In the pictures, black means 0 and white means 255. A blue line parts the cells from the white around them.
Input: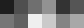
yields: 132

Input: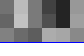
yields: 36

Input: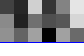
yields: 87

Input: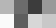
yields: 215

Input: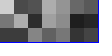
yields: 30

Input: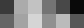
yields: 187

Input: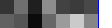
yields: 202

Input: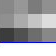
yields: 197

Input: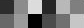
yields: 112
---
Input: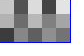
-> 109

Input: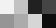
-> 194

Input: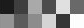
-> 62

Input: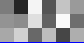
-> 140

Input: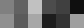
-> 98

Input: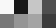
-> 23

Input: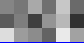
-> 126
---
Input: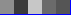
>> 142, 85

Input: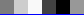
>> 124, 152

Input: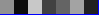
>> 145, 33

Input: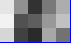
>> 229, 114

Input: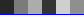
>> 39, 143

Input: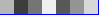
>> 182, 216

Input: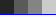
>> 37, 203
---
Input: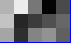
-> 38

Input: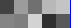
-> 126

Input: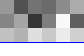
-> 165

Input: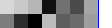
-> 45

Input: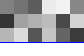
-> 162

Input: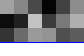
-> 32

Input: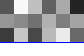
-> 138

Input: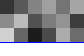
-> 187

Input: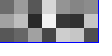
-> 190

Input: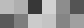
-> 126
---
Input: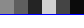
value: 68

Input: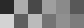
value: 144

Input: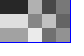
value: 113

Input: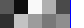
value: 121

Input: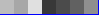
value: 97

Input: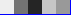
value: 198

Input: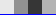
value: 54
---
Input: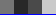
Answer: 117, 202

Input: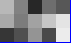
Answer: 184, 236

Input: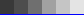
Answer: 57, 228

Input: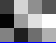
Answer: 60, 177

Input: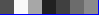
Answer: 80, 139

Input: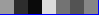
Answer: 155, 134

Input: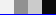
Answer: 242, 11

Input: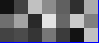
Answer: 18, 193
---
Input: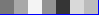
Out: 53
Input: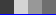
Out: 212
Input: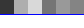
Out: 117
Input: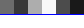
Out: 248
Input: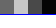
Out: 199
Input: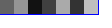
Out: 170
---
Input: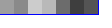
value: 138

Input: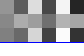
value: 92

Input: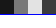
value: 120

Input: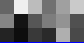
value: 239

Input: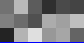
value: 185

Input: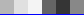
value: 224
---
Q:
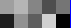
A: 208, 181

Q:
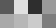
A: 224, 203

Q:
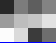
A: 252, 226

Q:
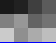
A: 203, 190

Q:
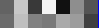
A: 244, 199

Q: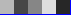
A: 222, 184

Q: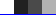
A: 255, 178

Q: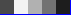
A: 243, 177
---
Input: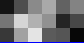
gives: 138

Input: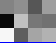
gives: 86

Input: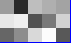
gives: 190

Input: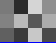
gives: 213

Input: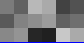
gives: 184

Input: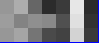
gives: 102
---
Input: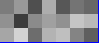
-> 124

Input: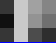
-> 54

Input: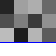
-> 36

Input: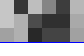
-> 198

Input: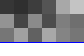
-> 54

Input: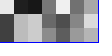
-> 233
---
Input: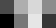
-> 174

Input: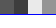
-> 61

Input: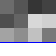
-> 85

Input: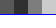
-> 48

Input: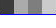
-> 171

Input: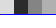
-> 44

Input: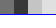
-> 56
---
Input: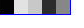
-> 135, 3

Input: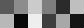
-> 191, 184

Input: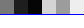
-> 238, 120

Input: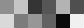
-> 79, 217

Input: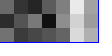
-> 162, 114

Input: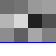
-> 159, 141

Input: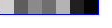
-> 4, 208

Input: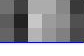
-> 57, 100

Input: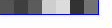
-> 114, 84

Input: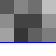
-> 191, 162
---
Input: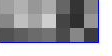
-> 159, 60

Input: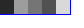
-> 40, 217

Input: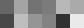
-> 102, 234

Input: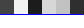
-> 67, 47

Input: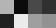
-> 180, 146

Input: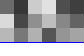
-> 107, 164

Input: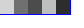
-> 212, 45

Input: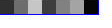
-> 48, 5

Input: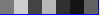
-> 122, 98

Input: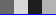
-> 105, 179
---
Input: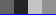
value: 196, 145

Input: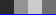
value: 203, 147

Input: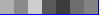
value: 205, 176

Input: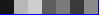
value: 206, 183

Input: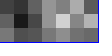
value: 209, 179

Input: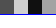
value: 207, 163
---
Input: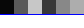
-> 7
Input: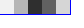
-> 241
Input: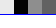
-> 234
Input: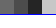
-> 105
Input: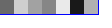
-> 105
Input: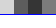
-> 214
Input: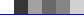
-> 254
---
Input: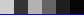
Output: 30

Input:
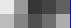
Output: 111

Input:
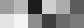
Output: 107

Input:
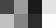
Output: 45

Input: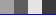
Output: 228

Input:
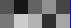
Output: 48

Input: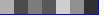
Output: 144
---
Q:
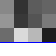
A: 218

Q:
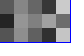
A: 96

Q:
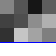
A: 197

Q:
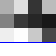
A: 253

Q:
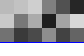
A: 142

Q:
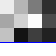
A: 19

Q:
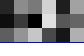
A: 73

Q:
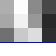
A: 201
